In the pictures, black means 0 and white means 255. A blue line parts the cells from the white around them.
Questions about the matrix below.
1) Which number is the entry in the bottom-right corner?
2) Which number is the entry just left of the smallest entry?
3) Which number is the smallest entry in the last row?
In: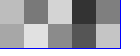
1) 197
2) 212
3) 85

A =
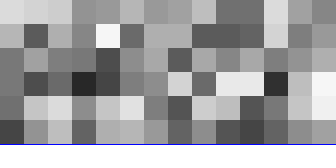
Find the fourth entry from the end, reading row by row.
69
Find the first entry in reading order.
219
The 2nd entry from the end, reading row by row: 141
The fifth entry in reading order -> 153
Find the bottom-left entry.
69
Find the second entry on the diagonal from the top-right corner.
126
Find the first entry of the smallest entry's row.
120
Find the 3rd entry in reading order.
205
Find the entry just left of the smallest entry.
106
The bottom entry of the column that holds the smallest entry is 99
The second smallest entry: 48
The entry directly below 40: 141
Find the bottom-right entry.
161
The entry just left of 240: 197
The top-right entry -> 134
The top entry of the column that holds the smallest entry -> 147
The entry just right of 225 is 126
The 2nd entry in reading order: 211

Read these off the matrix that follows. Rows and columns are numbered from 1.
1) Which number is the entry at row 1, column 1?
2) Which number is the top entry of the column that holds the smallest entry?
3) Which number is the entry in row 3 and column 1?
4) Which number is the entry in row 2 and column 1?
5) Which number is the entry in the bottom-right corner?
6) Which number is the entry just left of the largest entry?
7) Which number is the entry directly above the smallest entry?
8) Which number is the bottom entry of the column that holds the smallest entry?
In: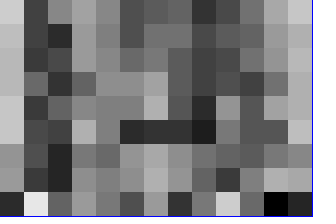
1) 205
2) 168
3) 184
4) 190
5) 37
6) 43
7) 176
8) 0

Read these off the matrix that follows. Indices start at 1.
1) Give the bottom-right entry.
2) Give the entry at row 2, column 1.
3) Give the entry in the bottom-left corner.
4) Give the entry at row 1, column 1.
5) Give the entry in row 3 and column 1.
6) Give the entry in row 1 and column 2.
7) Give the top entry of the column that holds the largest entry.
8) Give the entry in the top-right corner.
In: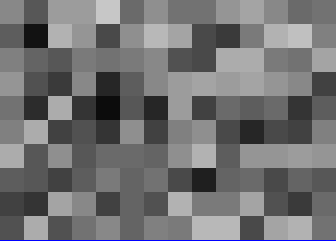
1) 114
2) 93
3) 81
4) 136
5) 128
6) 87
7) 199
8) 114

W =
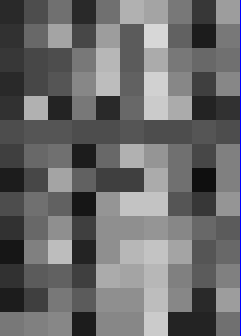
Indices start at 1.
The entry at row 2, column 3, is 164
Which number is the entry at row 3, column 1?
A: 55
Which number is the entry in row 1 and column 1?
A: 41
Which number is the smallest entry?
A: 15
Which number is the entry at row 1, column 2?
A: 77
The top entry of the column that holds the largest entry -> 164
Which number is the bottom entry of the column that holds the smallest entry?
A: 35
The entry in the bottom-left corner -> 120
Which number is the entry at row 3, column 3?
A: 77
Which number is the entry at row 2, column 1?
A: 49
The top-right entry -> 157
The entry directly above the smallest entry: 71
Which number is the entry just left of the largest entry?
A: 91
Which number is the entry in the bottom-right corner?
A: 112
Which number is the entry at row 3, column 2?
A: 71
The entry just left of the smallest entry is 112
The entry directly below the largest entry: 171

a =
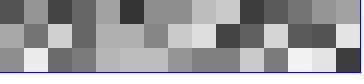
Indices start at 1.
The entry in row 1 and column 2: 148
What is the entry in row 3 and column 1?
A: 141
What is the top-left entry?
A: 82
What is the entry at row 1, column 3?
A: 68
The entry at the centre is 202
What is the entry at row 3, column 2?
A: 236
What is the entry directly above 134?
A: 141
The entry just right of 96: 214
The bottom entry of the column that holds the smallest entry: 188
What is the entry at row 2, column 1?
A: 168
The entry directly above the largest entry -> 90
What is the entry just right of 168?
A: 116
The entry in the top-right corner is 161

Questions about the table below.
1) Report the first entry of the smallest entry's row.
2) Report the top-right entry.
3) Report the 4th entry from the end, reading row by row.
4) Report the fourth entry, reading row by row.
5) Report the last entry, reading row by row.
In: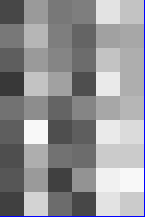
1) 56
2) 195
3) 108
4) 126
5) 203

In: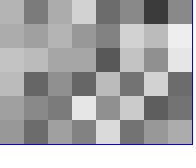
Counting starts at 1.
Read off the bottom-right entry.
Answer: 172
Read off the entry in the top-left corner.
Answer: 180
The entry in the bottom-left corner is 152
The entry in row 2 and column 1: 172
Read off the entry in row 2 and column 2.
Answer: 160
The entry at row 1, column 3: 172
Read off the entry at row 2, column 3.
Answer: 180
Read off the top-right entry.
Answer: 137
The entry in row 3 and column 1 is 195

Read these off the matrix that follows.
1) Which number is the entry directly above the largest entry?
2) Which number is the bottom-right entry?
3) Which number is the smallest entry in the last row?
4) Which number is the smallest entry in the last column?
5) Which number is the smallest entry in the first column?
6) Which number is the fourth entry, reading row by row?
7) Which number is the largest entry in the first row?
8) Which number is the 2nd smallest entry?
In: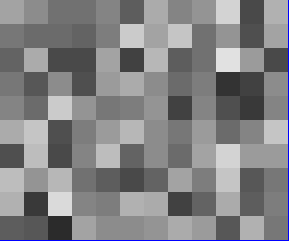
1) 148
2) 119
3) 43
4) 73
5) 79
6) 113
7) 211
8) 51
